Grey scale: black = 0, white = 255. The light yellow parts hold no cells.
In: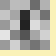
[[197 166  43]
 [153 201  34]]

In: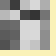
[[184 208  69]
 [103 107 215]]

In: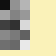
[[164 131 152]
 [ 63  49 217]]

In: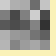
[[126  72 128]
 [ 88  76  88]]

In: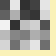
[[ 97 175  64]
 [242  49 192]]

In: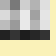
[[218 178 233]
 [188 154 233]]

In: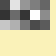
[[ 51 107  53]
 [198 176 119]]

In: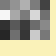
[[246 168 123]
 [ 49  89  59]]

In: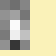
[[146 161 118]
 [135 250 159]]
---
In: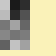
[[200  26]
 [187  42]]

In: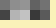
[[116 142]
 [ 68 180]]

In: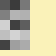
[[ 88  59]
 [128 180]]

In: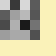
[[212  57]
 [ 92 160]]

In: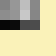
[[131 151]
 [141 149]]

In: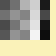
[[ 80 112]
 [113 147]]

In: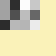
[[164  46]
 [162  80]]
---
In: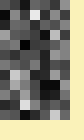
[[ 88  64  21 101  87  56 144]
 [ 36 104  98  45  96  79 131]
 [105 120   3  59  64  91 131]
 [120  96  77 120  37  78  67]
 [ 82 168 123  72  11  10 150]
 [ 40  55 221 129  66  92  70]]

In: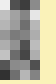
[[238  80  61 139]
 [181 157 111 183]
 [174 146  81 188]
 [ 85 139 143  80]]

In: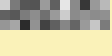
[[208 122  86  84 155  96 230 138  55 153 185]
 [150 166  43 146  66  96 134 101 154 198 123]]

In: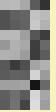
[[184 186 168  91  50]
 [ 81  92  99 200 177]
 [151 177 168  62 105]
 [ 88  59  79 164 177]
 [160 160 164  21 105]
 [ 91 114  68 220 157]]

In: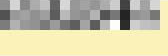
[[143 212 137 172 192 100 215 151 163 150 172 204  67 208 163 213]
 [124 177 152 146 122 154 118  94 164  92 183 253  44 205 192 187]]

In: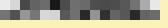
[[234 215  72  99 108  25  76 111 106  78  75  77  88 115 171 232]]
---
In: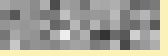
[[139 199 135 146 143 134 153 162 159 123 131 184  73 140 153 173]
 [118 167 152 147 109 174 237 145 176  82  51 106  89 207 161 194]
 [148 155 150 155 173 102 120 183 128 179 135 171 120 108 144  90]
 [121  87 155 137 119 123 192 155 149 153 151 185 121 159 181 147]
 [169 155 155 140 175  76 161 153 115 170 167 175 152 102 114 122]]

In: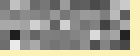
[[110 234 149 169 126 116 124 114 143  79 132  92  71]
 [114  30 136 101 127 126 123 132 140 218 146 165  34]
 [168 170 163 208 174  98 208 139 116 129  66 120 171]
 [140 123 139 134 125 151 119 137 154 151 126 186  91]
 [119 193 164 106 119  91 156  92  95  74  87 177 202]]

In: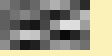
[[142  72  22  32  91 147 157 131 112]
 [105 156 202 196 128  46  10  36  93]
 [ 95  72  34  22  70 156 223 221 158]
 [ 95 115 133 112  64  30  54 124 185]
 [131 105  84 103 149 176 148  86  42]]

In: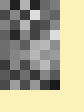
[[ 74 157  75 150  56  26]
 [ 89  58 110  54 134  88]
 [ 57 136  73 148 185 127]
 [109 133 145 182 146 155]
 [110 125  93 172 183 141]
 [ 96  39 132  66 130 220]
 [131  80 183  67  80 135]
 [ 72 135  58 221 114  99]
 [141  32 178  35 104 123]]

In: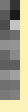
[[121 128]
 [111 115]
 [143 160]
 [ 95  94]
 [104 137]
 [145 147]
 [ 97 108]
 [ 76 195]
 [ 88  26]
 [118  52]]

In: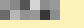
[[107 183 147 152  55 141]
 [154 136  85 213 141 153]]
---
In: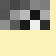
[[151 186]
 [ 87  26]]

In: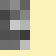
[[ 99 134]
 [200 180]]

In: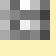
[[134 116]
 [ 97 239]]

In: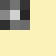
[[208  38]
 [112 107]]

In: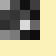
[[ 52  71]
 [ 60 217]]

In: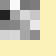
[[165 215]
 [134 168]]

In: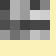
[[179 155]
 [ 96  63]]
